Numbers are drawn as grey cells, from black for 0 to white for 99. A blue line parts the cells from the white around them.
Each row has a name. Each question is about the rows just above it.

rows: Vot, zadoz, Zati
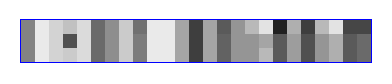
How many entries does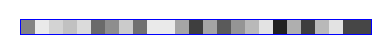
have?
25
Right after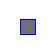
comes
[91]
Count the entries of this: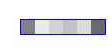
6
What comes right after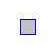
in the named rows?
[85]

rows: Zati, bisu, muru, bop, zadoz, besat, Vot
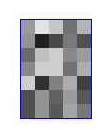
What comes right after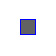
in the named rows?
[60]
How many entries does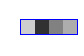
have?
4
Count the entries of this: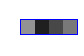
4
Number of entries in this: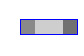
4
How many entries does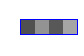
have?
4
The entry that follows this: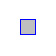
[80]
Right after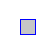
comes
[44]

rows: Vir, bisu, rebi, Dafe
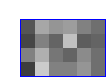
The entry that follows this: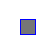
[39]
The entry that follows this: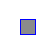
[43]

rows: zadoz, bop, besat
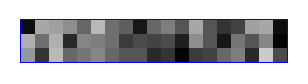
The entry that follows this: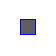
[9]
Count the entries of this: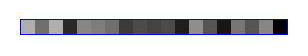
19

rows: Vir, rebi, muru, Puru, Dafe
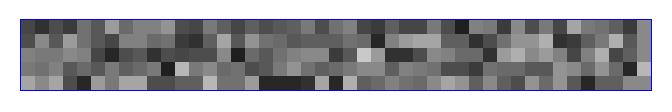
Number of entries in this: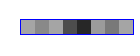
8
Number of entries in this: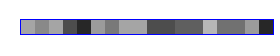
18

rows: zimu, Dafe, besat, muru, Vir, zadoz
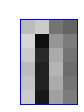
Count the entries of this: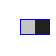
2
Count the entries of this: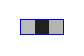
3
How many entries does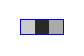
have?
3
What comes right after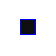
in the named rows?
[58]
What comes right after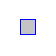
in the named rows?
[13]

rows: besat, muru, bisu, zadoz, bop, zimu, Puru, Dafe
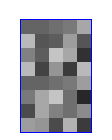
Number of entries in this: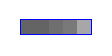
5
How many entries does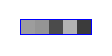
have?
5

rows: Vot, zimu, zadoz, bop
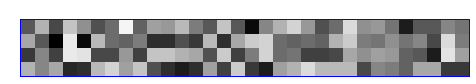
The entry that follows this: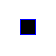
[91]
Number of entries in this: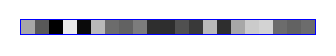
21
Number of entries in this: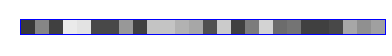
26

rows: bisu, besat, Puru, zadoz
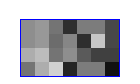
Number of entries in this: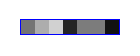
7
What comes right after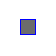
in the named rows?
[52]
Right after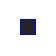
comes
[48]
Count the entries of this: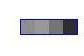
4
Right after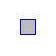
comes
[45]
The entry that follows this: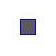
[25]

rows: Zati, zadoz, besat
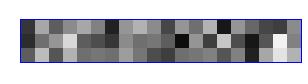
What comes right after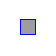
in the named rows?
[46]
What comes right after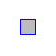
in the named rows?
[33]
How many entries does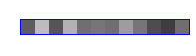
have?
12
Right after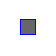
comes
[27]

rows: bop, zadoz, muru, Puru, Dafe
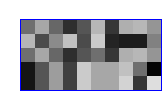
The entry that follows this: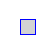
[21]
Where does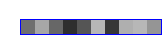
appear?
bop
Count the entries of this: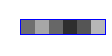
6
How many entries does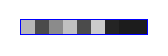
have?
9

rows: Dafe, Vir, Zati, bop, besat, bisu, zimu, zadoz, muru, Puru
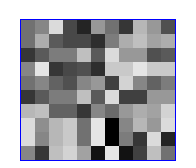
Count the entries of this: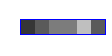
6
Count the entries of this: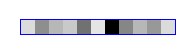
11
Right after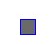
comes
[59]
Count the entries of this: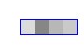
4
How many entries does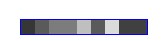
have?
9
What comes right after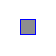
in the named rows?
[71]

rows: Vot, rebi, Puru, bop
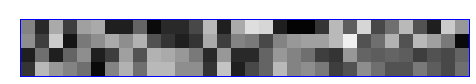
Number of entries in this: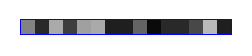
15
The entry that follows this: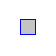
[12]
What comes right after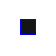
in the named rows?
[47]

